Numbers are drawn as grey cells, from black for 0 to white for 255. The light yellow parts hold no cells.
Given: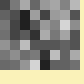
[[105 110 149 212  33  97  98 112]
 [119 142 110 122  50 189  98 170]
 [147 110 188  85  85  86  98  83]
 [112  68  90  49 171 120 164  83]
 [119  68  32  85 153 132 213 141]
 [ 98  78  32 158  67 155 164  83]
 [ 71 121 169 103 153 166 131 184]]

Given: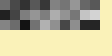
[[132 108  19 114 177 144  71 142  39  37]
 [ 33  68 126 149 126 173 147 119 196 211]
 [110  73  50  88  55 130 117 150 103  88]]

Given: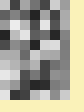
[[227  54  65 187 217 141 203]
 [182 152  70  39  45 124 135]
 [231 211  79 119  69 144 138]
 [199 180 148 179  69 113 129]
 [173 172 106 205 172 168 126]
 [ 75 139 119  37 214 220 123]
 [ 36 188 227  93 111  39 131]
 [154 236 183  75 228  83 174]
 [ 96 130  92  36 164  65 171]
 [199  66 165 115  70 206 157]]

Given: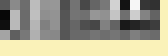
[[164  95 120 176 138 136  86 105 105 116 110 117 103 127 113 107]
 [ 15 185 108 181 128 146  87 102  78  71 129  99  25  36  50  61]
 [  7 186 107 191 143 147  85 116 112 150 145 196 111 205 131  99]
 [ 88 138 109 188 149 151  78 115  72 101 120 210  19 246  54  49]]

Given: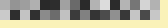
[[202  46 195  48 139 108 193  59 129  52  76 144  56 197  74 199]
 [176 148 158 176  41  45 161 106  42 179 220  43 180 118 212 178]]

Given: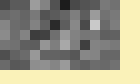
[[106  88  91 142 144 133 154 104  96 108 105 113]
 [ 79  98 107 152  99  99  96  87 135 132 103 103]
 [117 113  95  93 149 126 168 127  63 131 127 121]
 [139 110 131  61  65 111 153 130 118 121  95  97]
 [133 108 103 130  97  42  93 136  74 201 106 125]
 [104 110 101 121  83  91 101 126  93 155 114 121]
 [ 72  91  91 156 131  82  28  73  83  89 121 113]]

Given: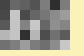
[[113 126 156 124 111 140 199]
 [182 196  48 182  77 113  91]
 [ 89 196 131 199 102 143 133]
 [ 72 198  74 102 119 140 156]
 [ 68 104  96  83 125  46 124]]

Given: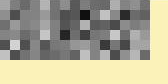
[[193  79 115 133 100 108 119  99 191 131 182  76 144 182 106]
 [ 80 210  79 136  86 120 124 150 156 131  58 119  72 164 164]
 [132 137 107 122 197 127  37 110  65 118 126 199 110 176 153]
 [112 153 128 137 166 128  84 100 178  91  98  75 140 125 136]
 [143  78 130 131 153 114  79  86  16 121 193 137  42 107  97]
 [166 126 106 130 179 116 141  89 125 108 105 174 131 143 114]]
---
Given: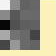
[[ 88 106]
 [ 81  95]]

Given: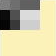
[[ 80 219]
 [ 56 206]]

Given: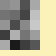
[[108  68]
 [ 75 137]]

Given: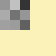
[[115 150]
 [156  96]]

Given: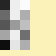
[[238 174]
 [154 191]]

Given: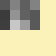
[[147  97]
 [199 157]]
